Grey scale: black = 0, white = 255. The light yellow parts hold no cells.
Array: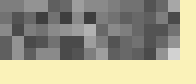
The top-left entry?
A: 126
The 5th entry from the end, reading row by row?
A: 104
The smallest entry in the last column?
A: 74
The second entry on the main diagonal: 83
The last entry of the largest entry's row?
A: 210
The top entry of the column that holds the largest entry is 167
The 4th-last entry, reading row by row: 95
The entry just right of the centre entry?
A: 104
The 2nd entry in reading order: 126
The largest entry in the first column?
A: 138
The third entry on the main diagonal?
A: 126
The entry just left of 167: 104
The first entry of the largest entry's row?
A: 95
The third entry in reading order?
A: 147
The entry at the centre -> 178

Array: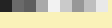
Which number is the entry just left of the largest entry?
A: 169
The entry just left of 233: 191

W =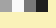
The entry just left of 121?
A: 249
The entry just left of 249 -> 163
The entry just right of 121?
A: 31

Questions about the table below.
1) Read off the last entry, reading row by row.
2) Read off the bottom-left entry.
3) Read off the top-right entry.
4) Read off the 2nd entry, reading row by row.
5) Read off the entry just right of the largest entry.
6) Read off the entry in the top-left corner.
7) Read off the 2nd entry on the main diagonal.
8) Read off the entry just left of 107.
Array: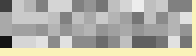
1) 117
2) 19
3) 128
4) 202
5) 191
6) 63
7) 202
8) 138

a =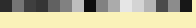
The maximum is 230
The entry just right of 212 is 181
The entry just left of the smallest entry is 190

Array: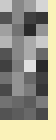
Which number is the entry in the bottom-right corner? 73
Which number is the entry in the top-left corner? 202
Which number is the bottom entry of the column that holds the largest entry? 104
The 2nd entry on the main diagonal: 136
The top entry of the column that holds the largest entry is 160
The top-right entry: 213
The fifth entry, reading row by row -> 83
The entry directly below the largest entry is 104
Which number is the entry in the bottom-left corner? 83
